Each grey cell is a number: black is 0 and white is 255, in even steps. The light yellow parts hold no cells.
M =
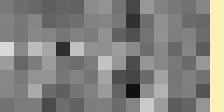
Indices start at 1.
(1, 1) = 122
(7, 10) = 18
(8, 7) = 125
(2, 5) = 105
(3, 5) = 118
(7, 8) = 154
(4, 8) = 143
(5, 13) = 122
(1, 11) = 150
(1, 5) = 100
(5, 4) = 156
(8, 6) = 98
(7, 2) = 127
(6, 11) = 108
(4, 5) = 48
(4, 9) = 157
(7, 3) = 169
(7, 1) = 134
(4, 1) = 216
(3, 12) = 144
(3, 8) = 145
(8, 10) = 132
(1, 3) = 103
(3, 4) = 132
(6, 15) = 114
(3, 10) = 81
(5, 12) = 135
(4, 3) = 188
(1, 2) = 110
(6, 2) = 122
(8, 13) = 92
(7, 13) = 121

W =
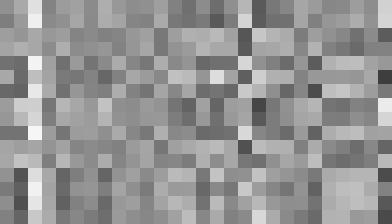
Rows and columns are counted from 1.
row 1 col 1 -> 144
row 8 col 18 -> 161
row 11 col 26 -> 109
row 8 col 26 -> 130
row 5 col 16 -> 112
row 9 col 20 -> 124
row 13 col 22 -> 139
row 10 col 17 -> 113
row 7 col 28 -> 121
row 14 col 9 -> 164
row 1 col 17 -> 143
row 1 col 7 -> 139
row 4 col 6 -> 140
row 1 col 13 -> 129
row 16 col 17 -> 129
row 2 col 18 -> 212
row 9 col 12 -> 152
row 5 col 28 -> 152
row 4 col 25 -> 119
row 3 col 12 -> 120
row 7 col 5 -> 113
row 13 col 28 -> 76
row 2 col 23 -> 128
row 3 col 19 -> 198
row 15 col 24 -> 171
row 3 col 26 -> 113
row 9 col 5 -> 168
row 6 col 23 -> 152
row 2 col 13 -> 120
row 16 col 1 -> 129
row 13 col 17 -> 142
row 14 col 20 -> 134
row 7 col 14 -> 166
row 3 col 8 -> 129
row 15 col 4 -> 167
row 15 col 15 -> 114
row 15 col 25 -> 182
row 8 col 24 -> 116

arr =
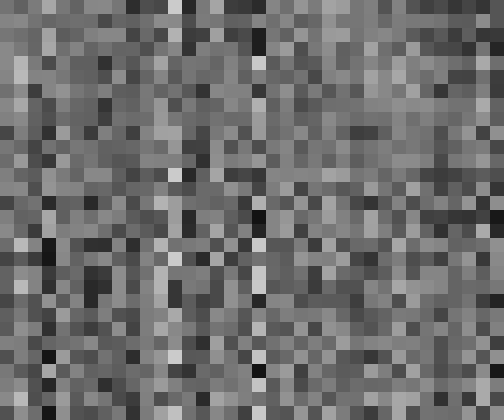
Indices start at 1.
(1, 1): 115
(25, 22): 100
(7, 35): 127
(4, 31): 87
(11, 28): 126
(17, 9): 74
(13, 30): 103
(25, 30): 128
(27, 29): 77
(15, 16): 98
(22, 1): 70
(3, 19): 30
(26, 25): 88
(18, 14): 121
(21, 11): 131
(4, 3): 102
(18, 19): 200
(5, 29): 156
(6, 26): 118
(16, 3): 101
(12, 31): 126
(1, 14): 40
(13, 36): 78
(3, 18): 74
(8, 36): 98
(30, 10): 50
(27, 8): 102
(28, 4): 38
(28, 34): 135
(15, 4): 42
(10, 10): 63
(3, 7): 128
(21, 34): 106
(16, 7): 110
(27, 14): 51
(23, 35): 103
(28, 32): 106
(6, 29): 167
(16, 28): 108
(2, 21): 134

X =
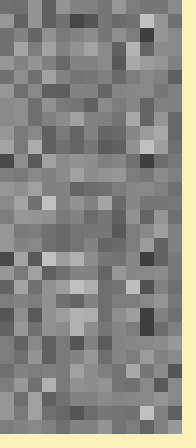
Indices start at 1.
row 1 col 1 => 112
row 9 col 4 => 128
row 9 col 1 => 137
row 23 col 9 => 142
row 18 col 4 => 112
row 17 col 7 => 119
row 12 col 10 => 113
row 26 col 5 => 121
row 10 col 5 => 121
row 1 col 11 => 118
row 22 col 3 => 124
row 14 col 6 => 100
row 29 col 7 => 130
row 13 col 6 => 161
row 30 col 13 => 95
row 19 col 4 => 193
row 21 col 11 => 81
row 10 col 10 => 135
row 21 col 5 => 157
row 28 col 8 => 147
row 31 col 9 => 115
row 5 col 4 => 128
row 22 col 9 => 124
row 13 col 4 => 128
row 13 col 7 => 141
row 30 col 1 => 150
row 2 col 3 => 148
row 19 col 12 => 99
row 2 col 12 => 149
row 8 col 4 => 145
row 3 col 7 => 141
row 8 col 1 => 137
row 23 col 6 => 176
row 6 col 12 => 129
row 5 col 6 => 131
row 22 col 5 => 112
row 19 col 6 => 176
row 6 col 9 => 106
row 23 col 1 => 86

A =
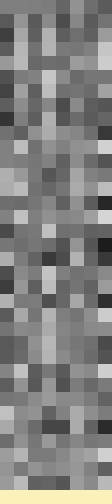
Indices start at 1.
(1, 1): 127
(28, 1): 93
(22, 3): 124
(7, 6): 116
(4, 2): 181
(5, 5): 108
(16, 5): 133
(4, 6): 119
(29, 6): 137
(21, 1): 60
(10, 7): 110
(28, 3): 88
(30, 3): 146
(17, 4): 192
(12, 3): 119
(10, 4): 172
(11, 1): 129
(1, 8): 91
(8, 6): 138
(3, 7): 96
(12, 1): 130
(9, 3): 94
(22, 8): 47
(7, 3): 95
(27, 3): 92
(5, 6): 156
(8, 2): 141
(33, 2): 180
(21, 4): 189
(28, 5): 81
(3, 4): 177
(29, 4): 154
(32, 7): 119
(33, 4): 122
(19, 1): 174
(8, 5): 76

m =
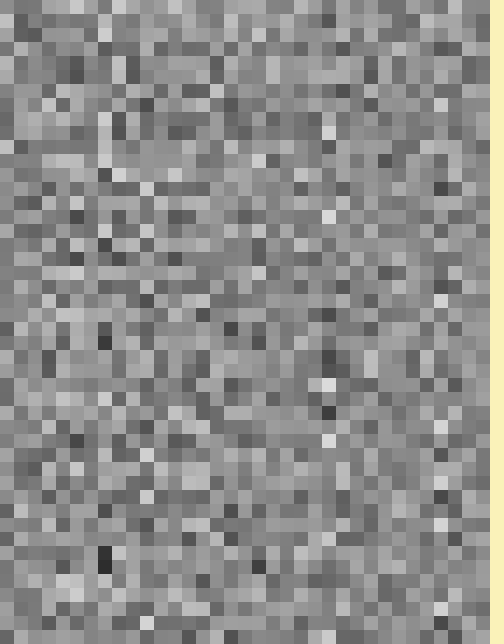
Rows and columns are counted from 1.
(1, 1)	141
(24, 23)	166
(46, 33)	86
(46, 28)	136
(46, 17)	82
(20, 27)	153
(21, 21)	130
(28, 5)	143
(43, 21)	130
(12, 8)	201
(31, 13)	136
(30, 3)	161
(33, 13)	110
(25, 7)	159
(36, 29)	172
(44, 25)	185
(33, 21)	163
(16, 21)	129
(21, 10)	110
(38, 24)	139
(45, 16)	153
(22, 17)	108
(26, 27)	189
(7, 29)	153
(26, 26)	142
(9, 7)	130
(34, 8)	158
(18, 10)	183
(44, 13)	135
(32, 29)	148
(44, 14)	188
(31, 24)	140
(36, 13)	117
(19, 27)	129
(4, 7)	159
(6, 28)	166
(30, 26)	160
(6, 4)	133
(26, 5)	164
